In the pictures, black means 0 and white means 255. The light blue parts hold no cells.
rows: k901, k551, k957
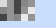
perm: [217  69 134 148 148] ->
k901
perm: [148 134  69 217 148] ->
k901

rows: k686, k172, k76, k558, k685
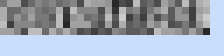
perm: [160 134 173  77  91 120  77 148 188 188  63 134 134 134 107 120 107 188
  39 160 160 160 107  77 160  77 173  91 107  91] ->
k558
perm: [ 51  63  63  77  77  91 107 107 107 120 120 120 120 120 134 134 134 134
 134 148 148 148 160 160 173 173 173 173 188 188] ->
k172
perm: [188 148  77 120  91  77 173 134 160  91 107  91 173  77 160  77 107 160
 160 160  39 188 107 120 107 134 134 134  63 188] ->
k558
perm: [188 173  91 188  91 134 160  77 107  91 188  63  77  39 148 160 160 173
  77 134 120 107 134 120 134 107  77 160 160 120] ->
k686
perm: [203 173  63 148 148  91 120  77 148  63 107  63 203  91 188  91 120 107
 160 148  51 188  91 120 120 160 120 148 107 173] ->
k76

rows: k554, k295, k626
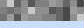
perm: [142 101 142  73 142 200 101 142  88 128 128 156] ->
k554
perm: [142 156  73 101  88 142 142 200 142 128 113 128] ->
k295
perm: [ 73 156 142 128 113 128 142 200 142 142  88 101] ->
k295
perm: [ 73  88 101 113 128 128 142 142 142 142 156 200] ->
k295
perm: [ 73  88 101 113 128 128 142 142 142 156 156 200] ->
k626
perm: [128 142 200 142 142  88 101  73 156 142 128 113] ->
k295

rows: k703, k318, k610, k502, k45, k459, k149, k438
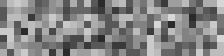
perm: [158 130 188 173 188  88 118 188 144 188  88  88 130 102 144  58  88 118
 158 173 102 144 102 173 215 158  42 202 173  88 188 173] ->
k703
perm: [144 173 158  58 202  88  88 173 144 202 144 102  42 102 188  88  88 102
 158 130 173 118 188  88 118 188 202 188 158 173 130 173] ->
k438
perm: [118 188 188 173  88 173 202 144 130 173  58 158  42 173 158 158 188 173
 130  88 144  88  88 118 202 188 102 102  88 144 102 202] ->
k438
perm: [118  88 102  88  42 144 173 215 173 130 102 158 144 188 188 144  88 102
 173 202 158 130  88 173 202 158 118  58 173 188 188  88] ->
k610
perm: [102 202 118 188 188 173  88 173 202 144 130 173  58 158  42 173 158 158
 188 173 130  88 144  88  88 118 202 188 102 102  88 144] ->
k438
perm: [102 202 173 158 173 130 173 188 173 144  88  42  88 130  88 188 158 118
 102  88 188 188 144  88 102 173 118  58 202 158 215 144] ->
k610

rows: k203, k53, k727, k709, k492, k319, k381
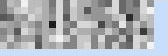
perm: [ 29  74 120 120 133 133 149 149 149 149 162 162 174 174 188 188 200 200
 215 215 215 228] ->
k709
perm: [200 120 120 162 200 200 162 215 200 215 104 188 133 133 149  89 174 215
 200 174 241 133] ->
k319
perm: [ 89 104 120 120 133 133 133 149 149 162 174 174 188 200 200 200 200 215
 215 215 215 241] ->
k53
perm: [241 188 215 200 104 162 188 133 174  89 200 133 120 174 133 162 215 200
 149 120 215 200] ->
k381
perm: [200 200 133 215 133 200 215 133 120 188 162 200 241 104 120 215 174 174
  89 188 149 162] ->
k381
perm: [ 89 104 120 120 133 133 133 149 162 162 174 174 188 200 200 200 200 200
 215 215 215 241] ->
k319

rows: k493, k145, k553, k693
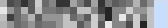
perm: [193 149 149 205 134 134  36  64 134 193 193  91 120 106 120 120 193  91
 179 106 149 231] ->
k145
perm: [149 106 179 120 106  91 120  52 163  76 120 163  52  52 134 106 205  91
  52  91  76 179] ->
k493
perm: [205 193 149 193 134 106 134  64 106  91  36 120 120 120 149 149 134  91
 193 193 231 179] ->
k145
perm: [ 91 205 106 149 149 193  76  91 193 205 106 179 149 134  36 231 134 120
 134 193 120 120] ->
k693
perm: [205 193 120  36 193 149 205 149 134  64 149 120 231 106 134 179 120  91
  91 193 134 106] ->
k553

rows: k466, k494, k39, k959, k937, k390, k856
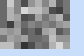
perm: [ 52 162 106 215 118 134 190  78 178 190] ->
k856
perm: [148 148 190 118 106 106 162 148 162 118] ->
k390
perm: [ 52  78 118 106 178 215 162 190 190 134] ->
k856
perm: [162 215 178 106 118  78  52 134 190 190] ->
k856
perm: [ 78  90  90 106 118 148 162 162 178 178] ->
k39

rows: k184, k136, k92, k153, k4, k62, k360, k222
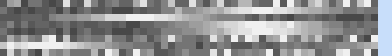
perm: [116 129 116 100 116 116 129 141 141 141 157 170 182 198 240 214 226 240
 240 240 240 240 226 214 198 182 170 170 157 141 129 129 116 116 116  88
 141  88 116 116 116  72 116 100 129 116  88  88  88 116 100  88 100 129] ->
k360
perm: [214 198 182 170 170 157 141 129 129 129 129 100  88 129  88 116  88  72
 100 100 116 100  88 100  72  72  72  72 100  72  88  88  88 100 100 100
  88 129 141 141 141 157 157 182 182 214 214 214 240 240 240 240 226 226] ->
k92
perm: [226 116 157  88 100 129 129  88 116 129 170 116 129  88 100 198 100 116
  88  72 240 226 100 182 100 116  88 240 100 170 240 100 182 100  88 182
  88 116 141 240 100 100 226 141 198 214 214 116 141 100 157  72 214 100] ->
k184
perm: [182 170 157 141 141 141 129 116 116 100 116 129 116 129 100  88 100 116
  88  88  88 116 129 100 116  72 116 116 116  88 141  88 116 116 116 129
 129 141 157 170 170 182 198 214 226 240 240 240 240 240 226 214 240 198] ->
k360
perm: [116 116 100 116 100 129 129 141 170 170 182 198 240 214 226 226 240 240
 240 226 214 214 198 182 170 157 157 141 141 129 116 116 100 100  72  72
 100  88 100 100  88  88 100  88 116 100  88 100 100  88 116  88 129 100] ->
k153

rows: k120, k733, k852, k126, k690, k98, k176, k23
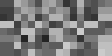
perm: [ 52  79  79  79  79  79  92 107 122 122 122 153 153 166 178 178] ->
k120
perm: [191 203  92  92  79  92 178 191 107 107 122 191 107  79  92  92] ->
k23
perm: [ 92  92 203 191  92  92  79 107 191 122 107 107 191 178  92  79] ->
k23

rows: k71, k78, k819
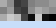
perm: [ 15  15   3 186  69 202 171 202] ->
k819
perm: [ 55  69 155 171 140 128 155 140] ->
k78
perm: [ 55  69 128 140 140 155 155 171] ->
k78

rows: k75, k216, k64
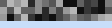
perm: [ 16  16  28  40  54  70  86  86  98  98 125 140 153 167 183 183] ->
k216
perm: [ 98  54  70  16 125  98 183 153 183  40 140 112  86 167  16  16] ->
k75
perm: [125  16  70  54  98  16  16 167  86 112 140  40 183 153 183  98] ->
k75
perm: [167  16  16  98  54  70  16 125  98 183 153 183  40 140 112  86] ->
k75
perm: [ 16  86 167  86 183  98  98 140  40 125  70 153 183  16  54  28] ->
k216
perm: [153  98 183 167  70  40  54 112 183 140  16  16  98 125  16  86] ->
k75
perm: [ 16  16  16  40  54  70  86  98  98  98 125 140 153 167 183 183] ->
k64

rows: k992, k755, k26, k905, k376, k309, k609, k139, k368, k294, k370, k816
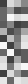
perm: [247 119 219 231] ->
k294
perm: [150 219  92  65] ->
k370
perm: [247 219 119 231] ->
k294
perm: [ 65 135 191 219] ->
k992
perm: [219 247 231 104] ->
k26
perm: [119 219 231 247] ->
k294

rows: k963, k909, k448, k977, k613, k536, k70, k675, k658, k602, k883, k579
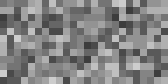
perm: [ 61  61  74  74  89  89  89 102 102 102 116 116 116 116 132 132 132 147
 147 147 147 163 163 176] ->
k448
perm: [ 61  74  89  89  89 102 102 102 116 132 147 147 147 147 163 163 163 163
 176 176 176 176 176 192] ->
k70
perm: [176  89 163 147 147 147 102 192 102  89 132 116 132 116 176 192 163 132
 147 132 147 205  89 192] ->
k536
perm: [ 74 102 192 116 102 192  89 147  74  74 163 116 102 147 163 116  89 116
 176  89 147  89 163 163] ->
k613
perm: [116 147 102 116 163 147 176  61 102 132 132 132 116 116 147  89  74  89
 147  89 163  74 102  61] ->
k448

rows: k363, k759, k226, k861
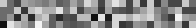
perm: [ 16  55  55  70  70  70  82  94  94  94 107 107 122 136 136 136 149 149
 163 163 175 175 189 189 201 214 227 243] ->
k861
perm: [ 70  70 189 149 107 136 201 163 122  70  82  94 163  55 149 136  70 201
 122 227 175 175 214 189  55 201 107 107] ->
k759

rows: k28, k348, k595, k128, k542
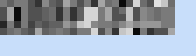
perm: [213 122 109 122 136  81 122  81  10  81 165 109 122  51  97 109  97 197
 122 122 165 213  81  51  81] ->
k348
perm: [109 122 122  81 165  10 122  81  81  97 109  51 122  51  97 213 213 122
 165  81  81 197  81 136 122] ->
k595

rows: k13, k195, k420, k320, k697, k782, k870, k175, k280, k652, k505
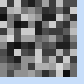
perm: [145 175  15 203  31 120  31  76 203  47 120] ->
k420
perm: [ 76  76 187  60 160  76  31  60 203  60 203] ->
k13
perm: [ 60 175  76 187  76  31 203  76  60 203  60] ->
k175
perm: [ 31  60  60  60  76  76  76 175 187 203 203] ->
k175
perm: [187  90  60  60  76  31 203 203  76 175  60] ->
k697
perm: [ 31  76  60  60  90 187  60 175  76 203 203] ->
k697
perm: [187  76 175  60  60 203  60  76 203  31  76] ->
k175

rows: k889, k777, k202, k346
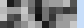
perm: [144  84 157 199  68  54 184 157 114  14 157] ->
k202
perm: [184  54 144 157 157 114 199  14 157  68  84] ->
k202
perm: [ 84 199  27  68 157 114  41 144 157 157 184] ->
k889
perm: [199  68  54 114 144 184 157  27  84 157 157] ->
k346

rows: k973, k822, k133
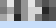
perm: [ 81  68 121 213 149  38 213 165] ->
k133
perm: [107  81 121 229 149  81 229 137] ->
k973

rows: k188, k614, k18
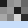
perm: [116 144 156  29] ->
k614
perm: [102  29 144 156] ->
k188
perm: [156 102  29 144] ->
k188
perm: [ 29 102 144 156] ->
k188
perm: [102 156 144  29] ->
k188
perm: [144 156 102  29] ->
k188
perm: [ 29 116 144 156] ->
k614

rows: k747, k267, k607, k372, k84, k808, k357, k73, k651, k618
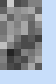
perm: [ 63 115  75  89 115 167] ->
k618
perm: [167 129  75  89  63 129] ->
k651
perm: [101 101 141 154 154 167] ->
k267
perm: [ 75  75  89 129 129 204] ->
k747
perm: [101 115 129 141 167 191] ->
k607
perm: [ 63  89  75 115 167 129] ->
k808
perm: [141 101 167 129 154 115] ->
k372

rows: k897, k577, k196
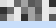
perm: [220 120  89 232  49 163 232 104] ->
k577
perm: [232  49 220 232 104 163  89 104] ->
k897
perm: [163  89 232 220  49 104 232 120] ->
k577
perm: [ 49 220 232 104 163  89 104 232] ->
k897
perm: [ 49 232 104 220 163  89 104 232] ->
k897
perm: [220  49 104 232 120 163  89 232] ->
k577

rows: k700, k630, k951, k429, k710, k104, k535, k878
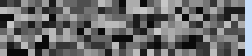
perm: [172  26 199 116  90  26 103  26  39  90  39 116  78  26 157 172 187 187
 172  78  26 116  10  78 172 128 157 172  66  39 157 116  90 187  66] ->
k429
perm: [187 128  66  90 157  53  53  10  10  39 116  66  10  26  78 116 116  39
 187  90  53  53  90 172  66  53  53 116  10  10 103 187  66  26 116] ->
k535
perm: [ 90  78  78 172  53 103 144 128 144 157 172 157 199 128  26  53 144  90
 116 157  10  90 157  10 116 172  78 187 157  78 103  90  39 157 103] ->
k710
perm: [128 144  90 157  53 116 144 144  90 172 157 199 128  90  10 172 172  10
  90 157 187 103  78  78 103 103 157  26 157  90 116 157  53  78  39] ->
k700
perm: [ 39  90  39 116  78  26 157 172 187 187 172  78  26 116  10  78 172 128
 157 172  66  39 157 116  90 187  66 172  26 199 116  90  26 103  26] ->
k429
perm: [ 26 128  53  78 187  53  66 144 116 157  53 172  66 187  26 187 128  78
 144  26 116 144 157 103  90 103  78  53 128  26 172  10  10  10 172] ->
k878

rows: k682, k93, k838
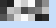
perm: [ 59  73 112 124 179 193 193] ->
k93
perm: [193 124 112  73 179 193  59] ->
k93
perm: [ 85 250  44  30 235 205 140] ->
k682
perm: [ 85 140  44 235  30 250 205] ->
k682
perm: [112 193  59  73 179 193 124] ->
k93
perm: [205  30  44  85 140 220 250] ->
k838

